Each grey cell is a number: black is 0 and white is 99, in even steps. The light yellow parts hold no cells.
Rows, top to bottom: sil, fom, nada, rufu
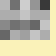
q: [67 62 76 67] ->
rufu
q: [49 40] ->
nada
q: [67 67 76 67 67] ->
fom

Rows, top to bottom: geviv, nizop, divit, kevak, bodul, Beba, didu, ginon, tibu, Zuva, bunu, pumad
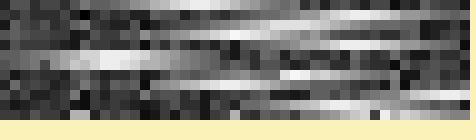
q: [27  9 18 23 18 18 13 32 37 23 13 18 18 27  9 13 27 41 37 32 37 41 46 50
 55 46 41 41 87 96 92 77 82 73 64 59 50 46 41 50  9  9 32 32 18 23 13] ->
ginon
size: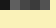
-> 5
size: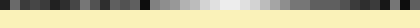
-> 42
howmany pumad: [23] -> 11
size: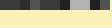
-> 11
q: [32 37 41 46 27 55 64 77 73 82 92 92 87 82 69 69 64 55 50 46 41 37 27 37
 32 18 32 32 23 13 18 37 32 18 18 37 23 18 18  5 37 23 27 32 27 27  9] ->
didu
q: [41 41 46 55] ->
bunu

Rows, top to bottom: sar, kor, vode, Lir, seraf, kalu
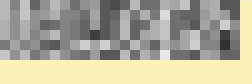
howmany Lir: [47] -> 3
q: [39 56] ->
sar
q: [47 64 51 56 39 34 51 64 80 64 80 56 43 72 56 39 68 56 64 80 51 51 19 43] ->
seraf
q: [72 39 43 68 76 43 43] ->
vode
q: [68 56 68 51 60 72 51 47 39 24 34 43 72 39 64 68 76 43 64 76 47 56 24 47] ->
Lir

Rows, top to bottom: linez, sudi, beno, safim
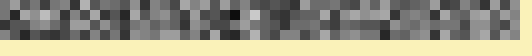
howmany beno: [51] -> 3
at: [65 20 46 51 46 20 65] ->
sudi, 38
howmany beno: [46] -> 9
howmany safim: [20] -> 4
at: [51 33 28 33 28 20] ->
linez, 24
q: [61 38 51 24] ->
safim
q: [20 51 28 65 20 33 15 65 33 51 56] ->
sudi

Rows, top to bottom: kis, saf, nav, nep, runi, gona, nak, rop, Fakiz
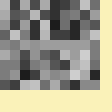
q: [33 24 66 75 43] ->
nak
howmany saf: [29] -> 2
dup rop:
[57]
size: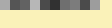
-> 10
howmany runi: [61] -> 6

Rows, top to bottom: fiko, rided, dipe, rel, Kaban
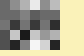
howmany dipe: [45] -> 3
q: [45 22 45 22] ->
dipe
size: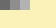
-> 3
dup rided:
[41]
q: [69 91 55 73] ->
fiko
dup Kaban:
[14]

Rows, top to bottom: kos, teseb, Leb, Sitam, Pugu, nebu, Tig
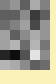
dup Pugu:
[70]
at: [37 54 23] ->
teseb, 1
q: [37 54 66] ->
Sitam
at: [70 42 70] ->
Pugu, 1
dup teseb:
[37]

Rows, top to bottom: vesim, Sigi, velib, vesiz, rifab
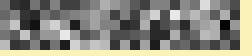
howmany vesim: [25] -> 5
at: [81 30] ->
Sigi, 15
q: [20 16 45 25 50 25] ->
vesim
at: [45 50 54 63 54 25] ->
Sigi, 6
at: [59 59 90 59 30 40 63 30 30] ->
vesiz, 4

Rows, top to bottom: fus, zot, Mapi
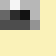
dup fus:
[71]
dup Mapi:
[30]
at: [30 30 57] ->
Mapi, 1

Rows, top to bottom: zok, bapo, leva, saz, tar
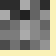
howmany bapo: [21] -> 1
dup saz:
[48]
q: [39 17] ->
zok
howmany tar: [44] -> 2
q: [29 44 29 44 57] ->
tar
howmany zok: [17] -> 3

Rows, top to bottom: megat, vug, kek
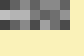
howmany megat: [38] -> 3
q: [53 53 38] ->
megat

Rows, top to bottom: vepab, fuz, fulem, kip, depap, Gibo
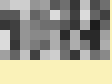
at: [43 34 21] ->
fulem, 5
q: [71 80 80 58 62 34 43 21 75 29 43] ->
vepab
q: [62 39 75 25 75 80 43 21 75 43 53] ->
Gibo
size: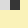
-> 2
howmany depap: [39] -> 2

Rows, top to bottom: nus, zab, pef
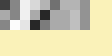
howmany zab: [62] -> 0
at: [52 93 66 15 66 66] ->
zab, 1
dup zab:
[66]

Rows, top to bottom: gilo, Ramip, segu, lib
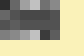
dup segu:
[32]
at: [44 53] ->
gilo, 4
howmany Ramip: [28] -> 3
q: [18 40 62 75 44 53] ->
gilo
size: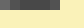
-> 6
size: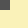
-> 1

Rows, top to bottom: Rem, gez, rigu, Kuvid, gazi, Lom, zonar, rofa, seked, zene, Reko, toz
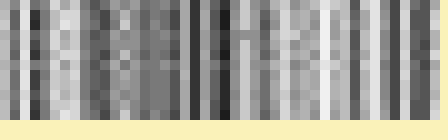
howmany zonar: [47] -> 7
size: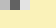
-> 3
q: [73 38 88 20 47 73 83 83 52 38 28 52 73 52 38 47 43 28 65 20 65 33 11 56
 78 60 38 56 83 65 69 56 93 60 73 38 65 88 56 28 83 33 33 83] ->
Lom
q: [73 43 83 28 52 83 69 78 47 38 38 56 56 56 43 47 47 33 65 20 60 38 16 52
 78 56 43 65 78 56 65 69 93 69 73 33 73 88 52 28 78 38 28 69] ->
gazi

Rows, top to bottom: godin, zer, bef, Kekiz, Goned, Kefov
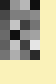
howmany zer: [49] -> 2
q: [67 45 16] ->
Kefov
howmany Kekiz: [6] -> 1

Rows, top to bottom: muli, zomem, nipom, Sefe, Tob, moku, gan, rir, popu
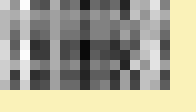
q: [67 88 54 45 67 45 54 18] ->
gan
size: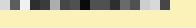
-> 17

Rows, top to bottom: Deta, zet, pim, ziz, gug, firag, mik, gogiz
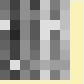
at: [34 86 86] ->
pim, 3
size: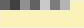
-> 7
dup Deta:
[25]
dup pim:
[86]

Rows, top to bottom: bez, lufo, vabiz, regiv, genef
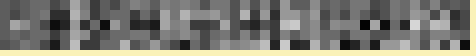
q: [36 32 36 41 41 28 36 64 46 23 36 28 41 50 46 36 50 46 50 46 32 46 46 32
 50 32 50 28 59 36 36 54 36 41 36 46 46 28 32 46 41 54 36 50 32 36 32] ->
bez
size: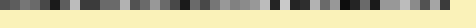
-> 45

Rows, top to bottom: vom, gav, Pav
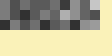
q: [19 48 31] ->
Pav
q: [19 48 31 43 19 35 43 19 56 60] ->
Pav
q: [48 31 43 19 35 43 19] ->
Pav
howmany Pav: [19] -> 3
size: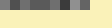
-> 9

